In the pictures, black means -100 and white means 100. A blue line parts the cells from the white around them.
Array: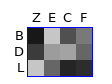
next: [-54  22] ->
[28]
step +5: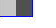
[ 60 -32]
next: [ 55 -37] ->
[-5]
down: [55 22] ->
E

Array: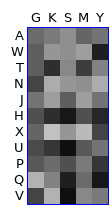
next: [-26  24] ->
[-10]
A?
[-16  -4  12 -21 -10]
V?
[-47  40 -88   7  -4]
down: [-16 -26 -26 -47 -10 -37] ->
G

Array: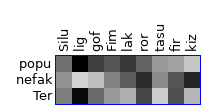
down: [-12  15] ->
Silu
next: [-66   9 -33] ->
[-71]

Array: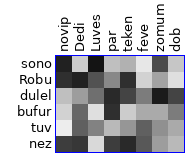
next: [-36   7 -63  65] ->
[28]
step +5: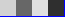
[ 70 -14  80 -58]

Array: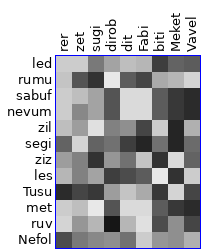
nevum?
[ 60   7  28 -34  71  71 -28 -56 -66]
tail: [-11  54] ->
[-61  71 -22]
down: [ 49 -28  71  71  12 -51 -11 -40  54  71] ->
dit
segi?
[-22  66 -22 -11 -51 -71 -11 -71 -16]
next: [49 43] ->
[-51]

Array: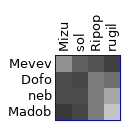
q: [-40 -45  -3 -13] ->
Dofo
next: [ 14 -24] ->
[-35]
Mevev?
[ 14 -24 -35 -50]
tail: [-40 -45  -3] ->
[-13]
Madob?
[-55 -45  -3  53]

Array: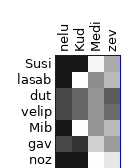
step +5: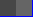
[-39 -16]
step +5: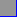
[22]
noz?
[-82 -82  99  82]
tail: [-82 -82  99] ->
[82]
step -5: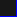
[-87]
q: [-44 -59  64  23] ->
gav
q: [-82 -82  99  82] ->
noz

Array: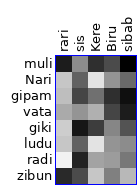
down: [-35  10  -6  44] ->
sibab
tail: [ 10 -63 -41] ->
[-99]
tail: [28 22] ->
[-6]

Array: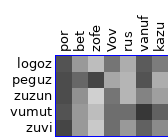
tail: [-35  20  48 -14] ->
[-14 -57 -24]
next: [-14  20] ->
[-24]

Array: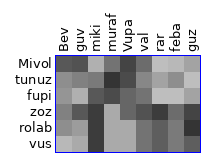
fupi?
[ 17  38 -31 -41 -20 -10  49  49  28]
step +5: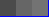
[-36 -15  -5]
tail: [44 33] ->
[-53  33  33 -10 -26  -4 -26]
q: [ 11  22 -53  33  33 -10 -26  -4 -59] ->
rolab
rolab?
[ 11  22 -53  33  33 -10 -26  -4 -59]

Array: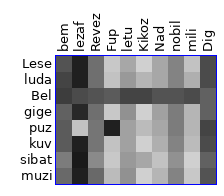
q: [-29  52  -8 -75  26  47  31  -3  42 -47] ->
puz
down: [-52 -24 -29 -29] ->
bem
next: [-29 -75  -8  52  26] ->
[63]
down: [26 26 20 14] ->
letu
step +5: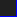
[-70]
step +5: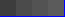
[-47 -36 -30 -24]
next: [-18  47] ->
[14]

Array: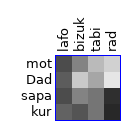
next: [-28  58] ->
[30]
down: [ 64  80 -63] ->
rad
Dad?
[-28  58  30  80]
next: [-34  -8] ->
[-69]
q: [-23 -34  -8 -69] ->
kur

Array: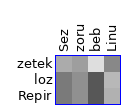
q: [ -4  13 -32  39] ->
Repir
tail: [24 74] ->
[7]
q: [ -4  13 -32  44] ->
loz

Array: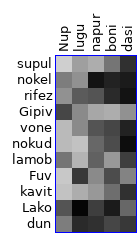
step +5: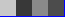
[ 62 -51  13 -35]
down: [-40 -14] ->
boni
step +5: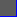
[-24]
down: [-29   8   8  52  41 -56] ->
lugu

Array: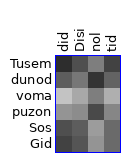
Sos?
[-38 -27  22 -17]
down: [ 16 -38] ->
did

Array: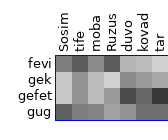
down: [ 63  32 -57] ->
tar
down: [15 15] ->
tife
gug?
[-24  -2   4  26  15 -13 -13]
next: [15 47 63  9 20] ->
[32]
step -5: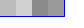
[42 58  4 15]

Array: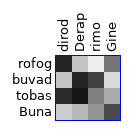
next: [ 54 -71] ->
[-48]
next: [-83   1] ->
[33]
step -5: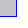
[49]
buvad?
[ 54 -71 -48  70]

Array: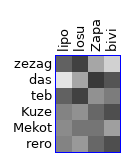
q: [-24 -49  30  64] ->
zezag
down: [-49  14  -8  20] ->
losu

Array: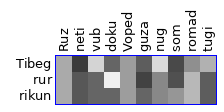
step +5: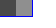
[-38  17]
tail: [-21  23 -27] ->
[ 71 -43  12  39]

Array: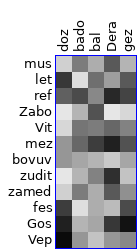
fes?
[-52  74  36  47 -41]
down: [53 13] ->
gez

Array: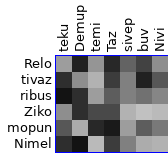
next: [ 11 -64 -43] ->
[-43]
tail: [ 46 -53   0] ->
[35 40]

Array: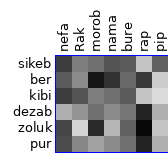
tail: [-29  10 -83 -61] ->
[-18 -56  60]
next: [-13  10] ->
[-7]
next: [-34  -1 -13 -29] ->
[54]
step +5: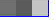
[ -8 -24  59]
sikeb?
[-51  -1 -13 -34 -29  54 -24]
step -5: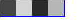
[-51  61 -72  38]

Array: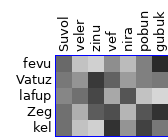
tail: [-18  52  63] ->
[ 11  47   0 -67]
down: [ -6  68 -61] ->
gubuk
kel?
[-12  52  63 -61  16 -49  -6]
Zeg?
[-12  37 -28 -39  42 -33 -61]
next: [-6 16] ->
[-55]
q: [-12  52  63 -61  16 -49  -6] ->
kel

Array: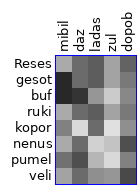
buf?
[-69 -59  18  59   7]
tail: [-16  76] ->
[12]

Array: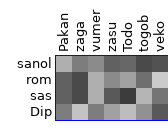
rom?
[-24 -42  37   9  26 -13  59]
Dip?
[ -2  53  -2  26  48  14 -30]
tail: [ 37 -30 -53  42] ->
[-8]
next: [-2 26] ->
[48]
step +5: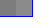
[ 3 14]

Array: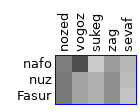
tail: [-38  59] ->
[22 43]
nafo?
[ -1 -38  59  22  43]
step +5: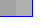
[33 43]

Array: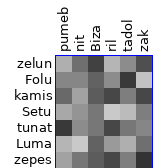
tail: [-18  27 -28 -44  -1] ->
[-44]
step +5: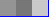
[21 -2 63]
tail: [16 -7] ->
[58 47 -1]
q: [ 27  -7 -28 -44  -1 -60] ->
zepes
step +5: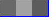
[-13  32 -23]
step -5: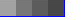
[ 22 -12 -33 -49]

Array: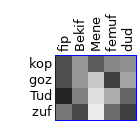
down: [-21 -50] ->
dud
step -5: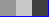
[ 13  51 -55]
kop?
[-38  18 -27   6  12]
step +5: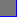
[-1]
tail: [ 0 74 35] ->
[-21]
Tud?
[-71   0  74  35 -21]

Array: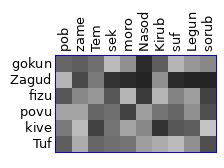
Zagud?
[ 41 -43  -4 -60 -66 -72  13 -66 -72 -72]
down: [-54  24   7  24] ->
Nasod
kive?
[ -4  47 -48  -9  29   7 -60 -32 -26  53]
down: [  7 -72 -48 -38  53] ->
sorub
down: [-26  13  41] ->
Kirub
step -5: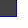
[-53]

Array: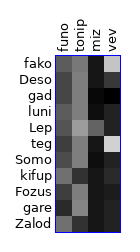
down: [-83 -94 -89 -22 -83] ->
miz
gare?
[-67   4 -83 -73]
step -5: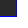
[-72]
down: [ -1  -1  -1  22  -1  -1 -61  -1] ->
tonip
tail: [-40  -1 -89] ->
[-73]

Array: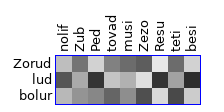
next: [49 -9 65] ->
[1]
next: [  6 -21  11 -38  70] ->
[-43]
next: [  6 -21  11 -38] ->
[70]
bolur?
[ 44  16   6 -21  11 -38  70 -43  60]
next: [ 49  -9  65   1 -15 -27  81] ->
[-15]
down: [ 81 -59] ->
Resu

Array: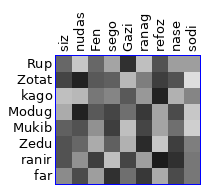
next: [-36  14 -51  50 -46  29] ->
[-13]
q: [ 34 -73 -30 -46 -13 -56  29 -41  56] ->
Modug
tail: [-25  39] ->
[-67  56 -51  -1]
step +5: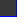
[-51]
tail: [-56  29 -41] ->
[56]

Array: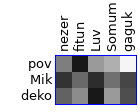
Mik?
[-60 -18 -65 -12 -45]
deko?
[-23  10 -81  21 -39]
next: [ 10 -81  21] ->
[-39]
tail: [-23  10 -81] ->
[ 21 -39]
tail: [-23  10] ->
[-81  21 -39]
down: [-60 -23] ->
nezer

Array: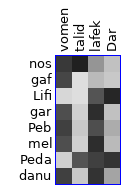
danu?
[-50  57 -60  29]
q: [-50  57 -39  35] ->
Peb
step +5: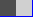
[-34  68]
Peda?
[ 63 -34 -50 -60]
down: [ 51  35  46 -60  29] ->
Dar

